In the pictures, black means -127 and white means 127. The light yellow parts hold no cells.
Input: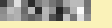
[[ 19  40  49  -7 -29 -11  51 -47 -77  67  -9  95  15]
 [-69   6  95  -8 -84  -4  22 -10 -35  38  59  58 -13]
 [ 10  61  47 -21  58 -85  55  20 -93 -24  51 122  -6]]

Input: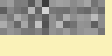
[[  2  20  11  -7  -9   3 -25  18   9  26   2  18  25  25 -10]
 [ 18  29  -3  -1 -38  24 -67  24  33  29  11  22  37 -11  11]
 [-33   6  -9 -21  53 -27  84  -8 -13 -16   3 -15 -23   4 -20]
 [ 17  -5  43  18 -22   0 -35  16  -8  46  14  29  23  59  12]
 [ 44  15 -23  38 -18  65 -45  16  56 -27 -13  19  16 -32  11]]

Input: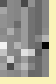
[[  17    9    5   27  -24  -22    4]
 [ -40    9    5  -55   17  -22    4]
 [  37    9    5   27  -13  -22    4]
 [  17    9    5   27  -13  -22    4]
 [  17    9  -20   27  -13  -22    4]
 [   8   45    5   27  -13  -22   10]
 [  17    9    5   27  -13    7   50]
 [ 114    9   50   27  -13  -22 -123]
 [  67    9    5   97   75  -42    3]
 [  17   80   -2   27  -13  -22    4]
 [  36  -53   25   56    6  -22    4]]

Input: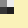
[[-73 -96]
 [  8 108]]

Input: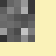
[[-78 -32 -39  11 -37]
 [-70 -26 -14  23 -72]
 [-32   5 -19  46 -71]
 [-17 -28 -44 -49 -40]
 [-22 -18 -27 -42 -26]
 [ 28 -35 -53  68  -3]]

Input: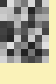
[[ 83  27  60 -38 -59 -35  61]
 [-71  95  33  -6  89 -57  79]
 [ 67  63 -52  57 -90 -18   5]
 [ 77  58  44  79 -51  40  44]
 [-68 -58  52 -51 -76  -4 -36]
 [-61 -78  -7 -41  33  68 -60]
 [-67 -89  75 -63  76 -53  74]
 [ 24  95  -8   8 -91  -7  95]
 [ 53 -83  15 -93 -10 -92 -24]]

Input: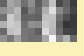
[[ 17  -8  34  -7 -16 -14  39 117  13  50 -20]
 [-26  38  24 -15  14 -34   5  66 -53 -29 -66]
 [ 17  31  56 -40  -2 -22  47  95   8 -23 -56]
 [-15  76  49 -28 -25 -31  64  64 -16 -48 -69]
 [ 48  76  68 -17  15  12  73  61 -31 -74 -69]
 [-21  63  72 -10 -14 -32  92  55 -20 -58 -63]]

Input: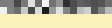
[[111   2 -17  73 -55  91 -99  26  96   4 -44  60  79 -42   2  59]
 [ -3  -1 -55  -8  95 -20 116 -14  19 -80 -50 -30 -38 -48 -42 -18]]
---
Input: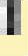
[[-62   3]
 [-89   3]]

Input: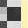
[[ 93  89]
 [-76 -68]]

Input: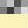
[[ 68 -43]
 [-70  24]]

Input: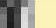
[[-26 -62]
 [-89 -63]]

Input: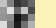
[[  1 -75]
 [ 98 -23]]

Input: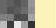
[[-32 -44]
 [-44 -35]]

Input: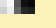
[[119 -39]
 [107 -26]]

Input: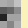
[[ 37  65]
 [-24  11]]
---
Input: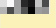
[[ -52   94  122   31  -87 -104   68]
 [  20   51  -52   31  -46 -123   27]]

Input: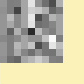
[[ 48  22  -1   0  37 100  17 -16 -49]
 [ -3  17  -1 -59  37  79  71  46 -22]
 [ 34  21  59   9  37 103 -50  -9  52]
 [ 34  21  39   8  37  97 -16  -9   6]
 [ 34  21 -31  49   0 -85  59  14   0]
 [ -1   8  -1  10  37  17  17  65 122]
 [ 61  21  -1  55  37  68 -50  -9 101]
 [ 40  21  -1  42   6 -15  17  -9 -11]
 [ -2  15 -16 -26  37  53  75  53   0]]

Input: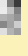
[[-69 103  -3]
 [  1 107  66]
 [ 19  50  39]
 [ 77   8  35]
 [ 31  95  51]]

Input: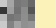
[[-23  73  37  -8  -2]
 [-42 -73  30 -13  12]
 [ -9  58 -11  -4  14]
 [ 21  74   2  34  16]]

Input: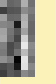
[[ -14   28  -26  -20   47]
 [  -3  -64  -43  -40   11]
 [ -15   30  -24  -22   45]
 [ -23    6    0 -101   54]
 [ -24   34  -10  -40   34]
 [ -15   40  -17  -57   81]
 [  10    0  -53  -34  104]
 [   2   -5  -50  -12   59]
 [ -16   16   -3 -122   99]
 [   7  -52  -40 -103   95]
 [  -6  -65  -38  -49    9]]

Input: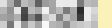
[[ 53  95  42 -17  59  43 -31  27  38 107 105 105  -5  59]
 [ 87  52  18 100 -52  59  42 114  35  59  -4  41 -83 108]
 [ 76  34  25  47 -60   3 -45  69  91   2  67  35 -66 107]
 [ 61  77  -7 106  21  73  37 120  53  46   7  62  71  81]]
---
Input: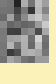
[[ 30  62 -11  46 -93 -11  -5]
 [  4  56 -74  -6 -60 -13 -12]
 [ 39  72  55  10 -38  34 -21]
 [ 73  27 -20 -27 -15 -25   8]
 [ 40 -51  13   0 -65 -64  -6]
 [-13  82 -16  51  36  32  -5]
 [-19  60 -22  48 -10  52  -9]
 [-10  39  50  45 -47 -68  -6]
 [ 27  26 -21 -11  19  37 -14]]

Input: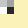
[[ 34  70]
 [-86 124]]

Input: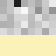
[[106  74  42  61  43 -97  67  47]
 [ 20  70  17  71 119  99  69  51]
 [ 73  60  95  61  86  85  52  74]
 [ 78  94  71  59 106  76  51  48]
 [ 84  41  82  69  47  87  72  90]]

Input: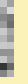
[[ 32  70]
 [ 88  34]
 [ -6   8]
 [-17  28]
 [ 37  73]
 [ 23  54]
 [ 69  73]
 [ 19  18]
 [ 32  68]
 [-24 -74]
 [ 47   4]]

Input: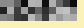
[[-114  -70  -24   48 -112   47   52 -114  -30   11   10]
 [   6   66   60  -33  -80  -28  -78   32  -67   46  -94]
 [  44   50   26   57  -70    9   56  -77  -69   -5    4]]

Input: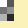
[[-40 124]
 [ 18 -12]
 [-85  51]]
